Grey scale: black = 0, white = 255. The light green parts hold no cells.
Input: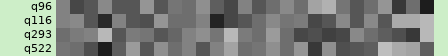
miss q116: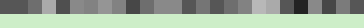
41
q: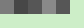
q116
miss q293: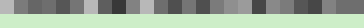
64
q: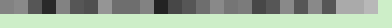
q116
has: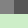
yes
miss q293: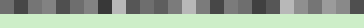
102

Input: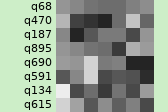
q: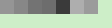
q895
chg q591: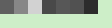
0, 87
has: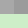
no
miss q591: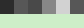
81
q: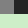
q690
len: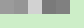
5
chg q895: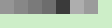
2, 115

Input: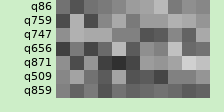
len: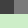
2
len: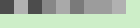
9

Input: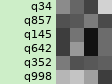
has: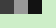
yes
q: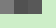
q352
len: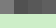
4
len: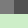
2

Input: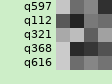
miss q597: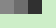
197
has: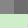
no
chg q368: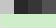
0, 203
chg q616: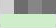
0, 203
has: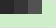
yes
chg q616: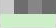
3, 115

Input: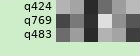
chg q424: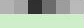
2, 42
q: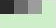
q424
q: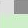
q769
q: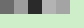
q483
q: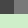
q769

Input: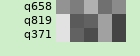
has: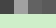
no
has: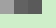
no
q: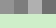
q658
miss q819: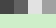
90
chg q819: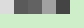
0, 226
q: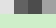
q371

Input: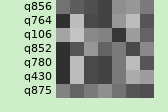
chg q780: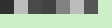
4, 122
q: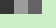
q106
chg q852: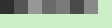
3, 99
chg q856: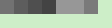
4, 143
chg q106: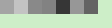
5, 157
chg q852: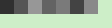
5, 73
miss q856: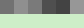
93

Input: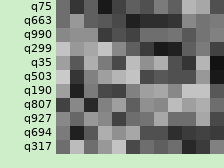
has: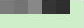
no
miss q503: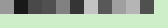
202
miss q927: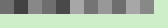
103
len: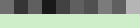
10

